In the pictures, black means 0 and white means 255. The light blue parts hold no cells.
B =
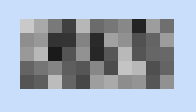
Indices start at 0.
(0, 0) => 201
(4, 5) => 158
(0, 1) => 169
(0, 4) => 183
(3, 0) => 100
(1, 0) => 142
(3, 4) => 86
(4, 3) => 101
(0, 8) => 36
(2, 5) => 39
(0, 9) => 157
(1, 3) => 52
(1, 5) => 42
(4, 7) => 141
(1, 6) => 161
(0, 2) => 121

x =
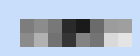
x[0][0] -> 125
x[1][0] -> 139
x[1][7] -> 228
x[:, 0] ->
[125, 139]
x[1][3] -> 53

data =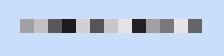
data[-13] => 161
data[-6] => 227
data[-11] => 89
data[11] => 229

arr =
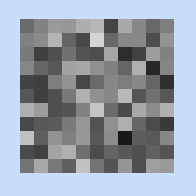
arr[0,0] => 107
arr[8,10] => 135
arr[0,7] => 168
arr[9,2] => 164
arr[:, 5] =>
[183, 212, 78, 144, 106, 144, 196, 82, 88, 76, 116]
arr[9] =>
[76, 65, 164, 176, 111, 76, 100, 88, 79, 97, 85]
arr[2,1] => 63
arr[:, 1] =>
[131, 139, 63, 102, 64, 63, 157, 88, 95, 65, 168]
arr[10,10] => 154
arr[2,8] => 66
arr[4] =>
[67, 64, 126, 147, 70, 106, 135, 125, 136, 101, 47]
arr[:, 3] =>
[151, 100, 112, 162, 147, 121, 83, 122, 127, 176, 95]
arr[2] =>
[121, 63, 79, 112, 82, 78, 166, 44, 66, 157, 130]
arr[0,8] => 135
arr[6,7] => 74
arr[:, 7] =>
[168, 135, 44, 101, 125, 184, 74, 175, 24, 88, 150]
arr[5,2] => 79
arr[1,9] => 77
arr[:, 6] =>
[68, 104, 166, 129, 135, 136, 107, 145, 139, 100, 84]
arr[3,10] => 133
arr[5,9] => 113
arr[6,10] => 176
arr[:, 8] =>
[135, 136, 66, 175, 136, 85, 169, 102, 93, 79, 79]
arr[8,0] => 192
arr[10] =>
[115, 168, 120, 95, 193, 116, 84, 150, 79, 158, 154]
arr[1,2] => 180
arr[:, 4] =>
[174, 72, 82, 167, 70, 176, 130, 152, 152, 111, 193]

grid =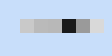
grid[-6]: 201
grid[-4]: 184

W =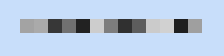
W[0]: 163
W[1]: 170
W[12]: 159
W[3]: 113

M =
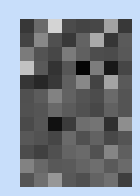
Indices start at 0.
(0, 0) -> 55
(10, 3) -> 90
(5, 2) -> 130
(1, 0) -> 67
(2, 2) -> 71
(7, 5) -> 116
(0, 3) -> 75
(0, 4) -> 68
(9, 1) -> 64
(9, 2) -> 80
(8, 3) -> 106
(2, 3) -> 123
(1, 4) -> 99
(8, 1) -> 82
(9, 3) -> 100
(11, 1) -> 111
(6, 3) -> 91
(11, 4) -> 79
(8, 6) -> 72
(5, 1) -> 92
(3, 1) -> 89
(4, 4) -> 136
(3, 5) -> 125
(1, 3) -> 56
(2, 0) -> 123
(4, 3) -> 96
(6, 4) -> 81
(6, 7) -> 84
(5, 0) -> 80
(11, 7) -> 62
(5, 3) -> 98

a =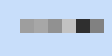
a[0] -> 158
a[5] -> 129
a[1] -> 167

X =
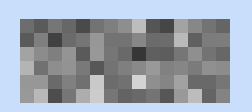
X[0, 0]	109
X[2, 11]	118
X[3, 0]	180
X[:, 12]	[135, 96, 143, 123, 105, 188]
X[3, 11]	134
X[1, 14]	125
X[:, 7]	[142, 115, 105, 127, 113, 99]
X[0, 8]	189
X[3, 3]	147
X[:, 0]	[109, 90, 163, 180, 151, 153]
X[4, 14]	118
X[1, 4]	117
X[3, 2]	142
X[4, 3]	128
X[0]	[109, 90, 118, 103, 74, 115, 127, 142, 189, 85, 70, 163, 135, 115, 101]
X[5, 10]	86
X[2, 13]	115
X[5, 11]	153
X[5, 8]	105
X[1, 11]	185
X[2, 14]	103
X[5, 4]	173

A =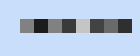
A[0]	129
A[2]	129
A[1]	28
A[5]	67

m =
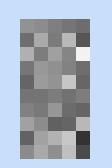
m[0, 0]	146
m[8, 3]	199
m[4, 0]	101
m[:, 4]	[109, 86, 242, 110, 102, 125, 101, 184, 51, 75]
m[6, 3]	108
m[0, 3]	117
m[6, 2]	150
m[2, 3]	133
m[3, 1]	152
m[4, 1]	155
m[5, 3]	114
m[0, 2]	127
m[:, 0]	[146, 110, 176, 118, 101, 116, 129, 161, 98, 139]
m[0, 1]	140
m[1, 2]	123
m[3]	[118, 152, 144, 130, 110]
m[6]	[129, 121, 150, 108, 101]
